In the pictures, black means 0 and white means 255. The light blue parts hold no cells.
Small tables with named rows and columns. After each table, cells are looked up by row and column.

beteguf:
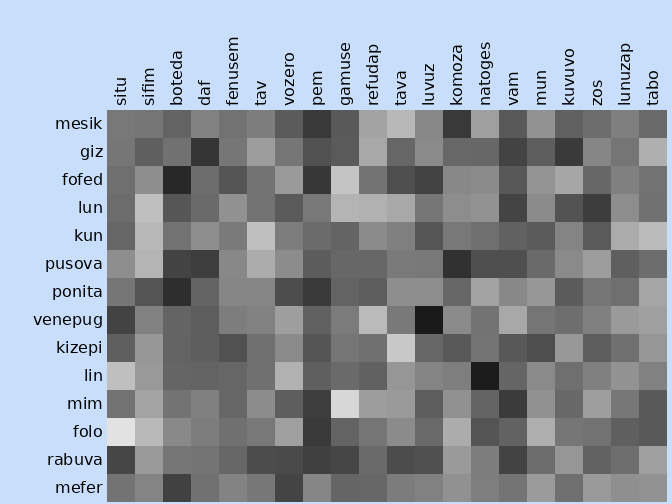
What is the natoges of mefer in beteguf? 126
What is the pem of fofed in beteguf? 55
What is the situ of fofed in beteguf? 111
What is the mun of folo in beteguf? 174
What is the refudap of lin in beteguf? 97
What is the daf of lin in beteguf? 99
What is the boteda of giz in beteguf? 113
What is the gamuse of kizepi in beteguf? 117
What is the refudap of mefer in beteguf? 103
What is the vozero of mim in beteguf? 94
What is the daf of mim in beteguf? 128
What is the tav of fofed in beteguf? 115
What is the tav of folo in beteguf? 120
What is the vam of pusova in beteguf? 79
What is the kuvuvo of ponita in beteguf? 91
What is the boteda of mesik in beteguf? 99
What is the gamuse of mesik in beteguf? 89
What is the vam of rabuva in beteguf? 67

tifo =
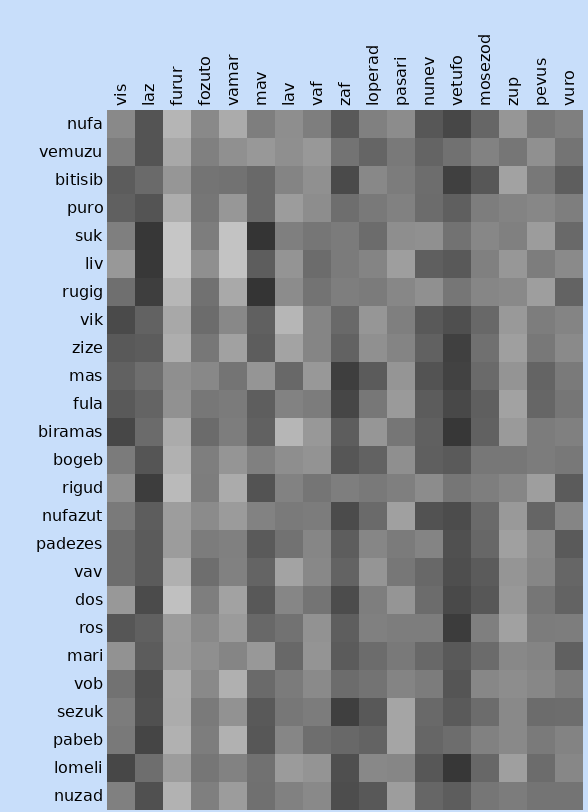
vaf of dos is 116
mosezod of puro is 125
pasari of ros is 125
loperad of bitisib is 136
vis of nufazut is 122
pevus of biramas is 124
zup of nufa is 150
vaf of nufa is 126
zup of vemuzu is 118
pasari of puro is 129
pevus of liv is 125
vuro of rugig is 99
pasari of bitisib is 124
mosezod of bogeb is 119
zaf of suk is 123
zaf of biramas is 93
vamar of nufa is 171
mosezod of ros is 127
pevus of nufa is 119
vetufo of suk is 114

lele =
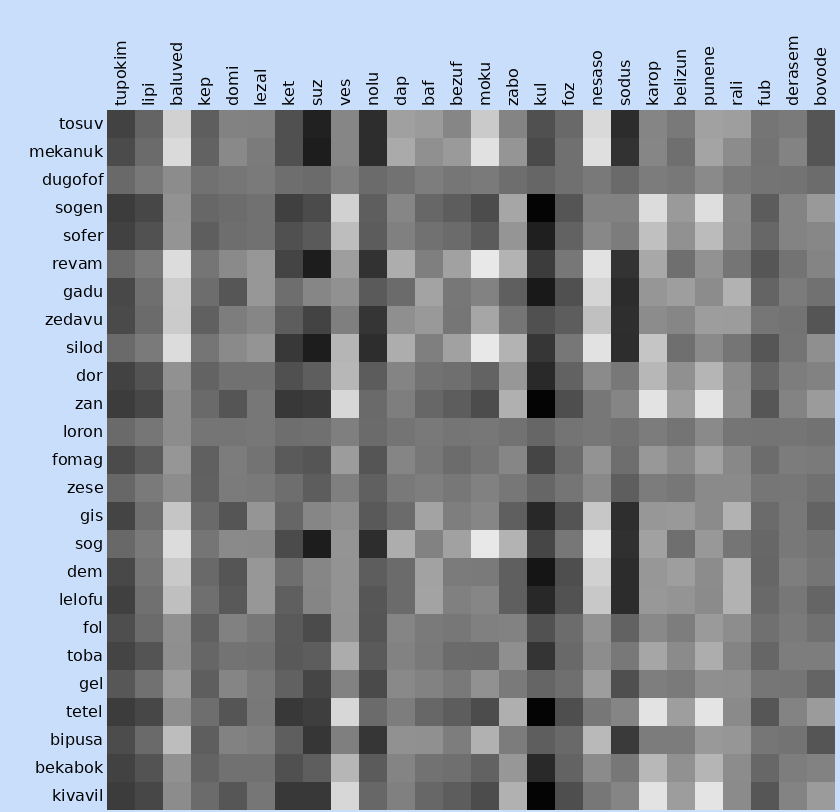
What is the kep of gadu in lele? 109
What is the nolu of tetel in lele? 107
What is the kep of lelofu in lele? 111
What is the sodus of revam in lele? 51
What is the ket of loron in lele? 110
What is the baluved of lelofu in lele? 191
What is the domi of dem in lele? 85
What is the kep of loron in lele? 117
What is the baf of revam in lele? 127
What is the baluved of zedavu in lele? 203
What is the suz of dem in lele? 134
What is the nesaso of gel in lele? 157
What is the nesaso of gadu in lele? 213
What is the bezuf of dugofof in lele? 118
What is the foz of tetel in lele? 78
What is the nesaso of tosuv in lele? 217
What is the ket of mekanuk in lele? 80
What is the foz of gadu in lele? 80
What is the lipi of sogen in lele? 71

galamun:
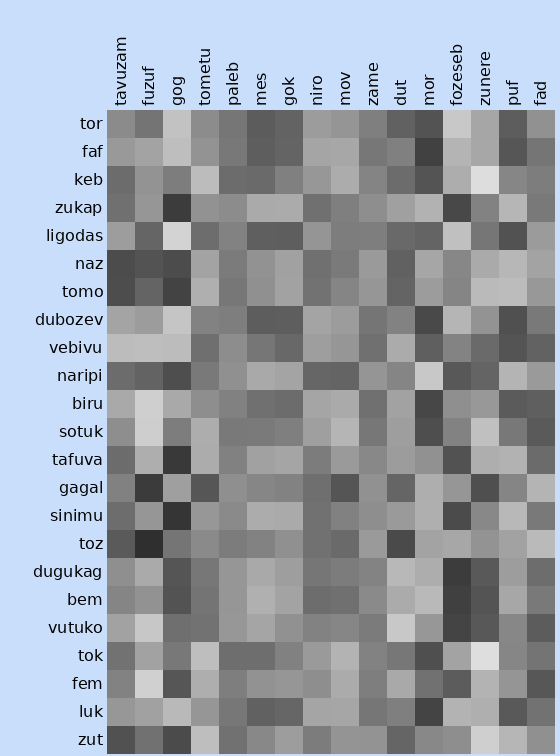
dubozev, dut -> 130
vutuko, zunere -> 88
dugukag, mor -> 173
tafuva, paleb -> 129
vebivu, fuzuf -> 190
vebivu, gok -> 104
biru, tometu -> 142
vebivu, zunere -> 106
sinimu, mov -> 129
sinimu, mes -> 172
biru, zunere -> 152
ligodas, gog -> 211
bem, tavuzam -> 133
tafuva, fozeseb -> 82
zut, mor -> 136
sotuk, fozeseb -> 130
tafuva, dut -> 156
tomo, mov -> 133
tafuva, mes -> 161

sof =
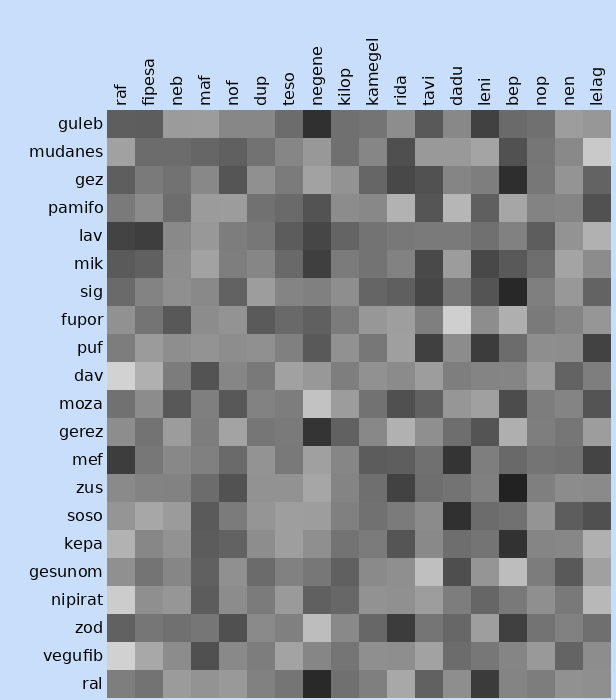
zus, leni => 128
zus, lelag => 138
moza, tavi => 97
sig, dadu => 118
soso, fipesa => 167
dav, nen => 99
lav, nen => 147
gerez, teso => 122
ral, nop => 125
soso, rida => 123
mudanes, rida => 79
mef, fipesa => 119
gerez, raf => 141
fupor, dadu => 207
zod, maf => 118
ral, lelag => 143
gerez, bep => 175
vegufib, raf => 209
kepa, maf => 92
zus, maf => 108

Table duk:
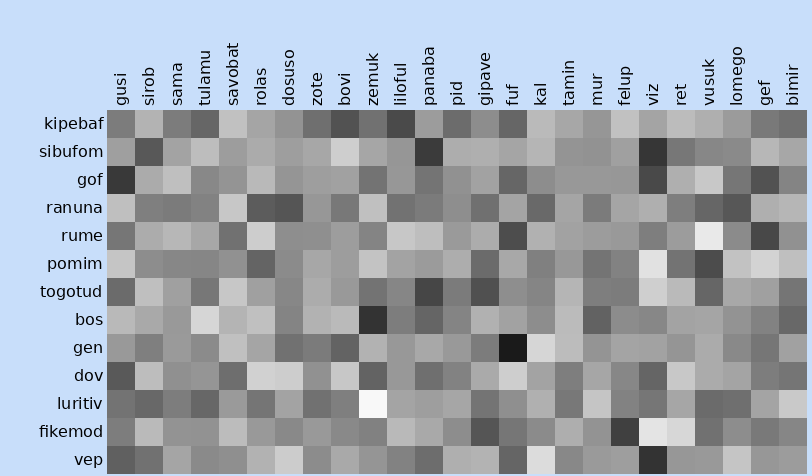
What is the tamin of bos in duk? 187
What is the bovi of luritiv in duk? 127
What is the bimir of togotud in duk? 117
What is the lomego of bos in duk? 147
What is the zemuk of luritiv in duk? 248
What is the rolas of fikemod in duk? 153
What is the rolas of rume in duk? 205
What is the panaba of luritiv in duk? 158
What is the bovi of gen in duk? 99
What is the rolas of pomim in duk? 100
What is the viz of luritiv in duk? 118
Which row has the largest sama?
gof

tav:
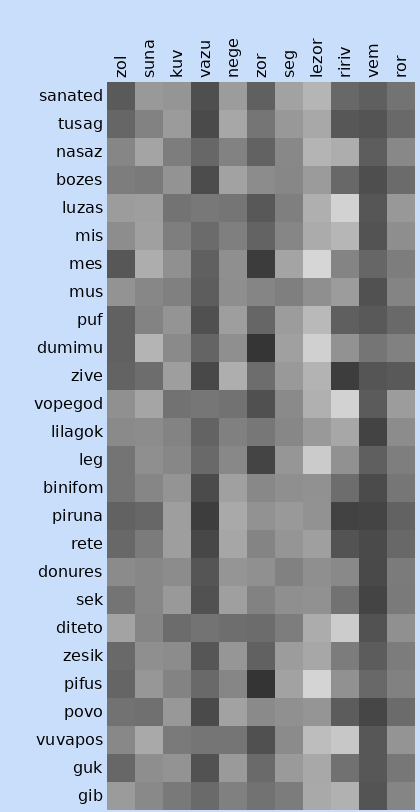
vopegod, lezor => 176
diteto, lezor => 172
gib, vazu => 106
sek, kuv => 153
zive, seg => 153
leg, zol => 116
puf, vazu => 80
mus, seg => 127
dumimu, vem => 117
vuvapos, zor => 80
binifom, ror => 118
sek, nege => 159
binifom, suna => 134
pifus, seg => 162
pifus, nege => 134
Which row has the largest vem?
dumimu

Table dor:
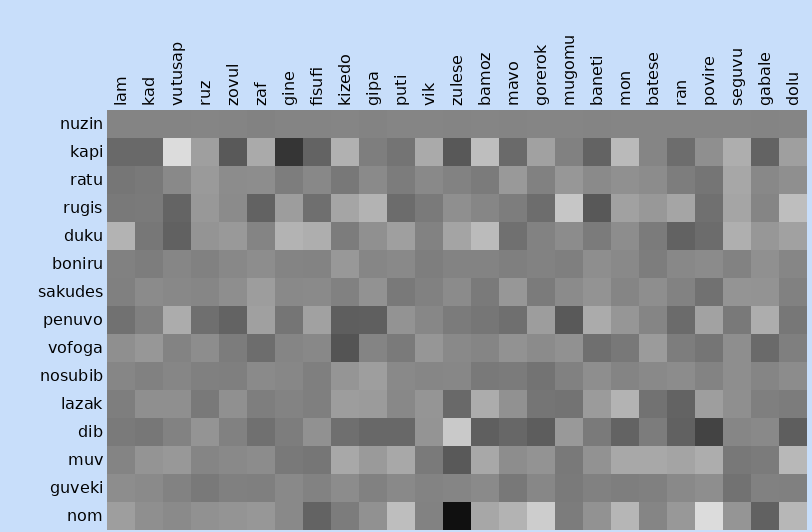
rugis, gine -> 157
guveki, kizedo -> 140
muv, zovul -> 137
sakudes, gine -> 137
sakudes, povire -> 113
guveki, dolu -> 128
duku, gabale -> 151
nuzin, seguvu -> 133
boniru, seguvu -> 130
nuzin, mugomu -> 133
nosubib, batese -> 137
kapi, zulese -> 88
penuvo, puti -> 147
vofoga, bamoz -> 133
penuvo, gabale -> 173
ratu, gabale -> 136
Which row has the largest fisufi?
duku

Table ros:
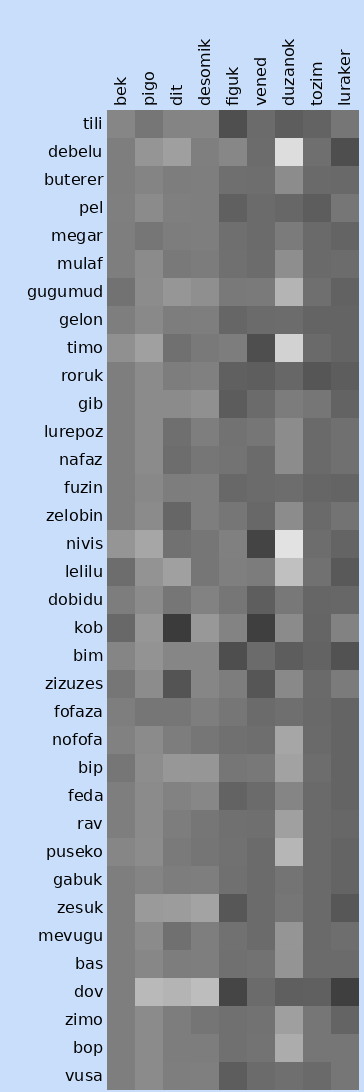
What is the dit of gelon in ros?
125
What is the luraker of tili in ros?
118
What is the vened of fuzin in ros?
107
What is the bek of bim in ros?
133
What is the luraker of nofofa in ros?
100
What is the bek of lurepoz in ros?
126
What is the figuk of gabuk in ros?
112
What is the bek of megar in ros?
126
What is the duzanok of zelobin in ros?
140
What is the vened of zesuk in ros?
107
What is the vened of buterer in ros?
110
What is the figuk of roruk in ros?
96

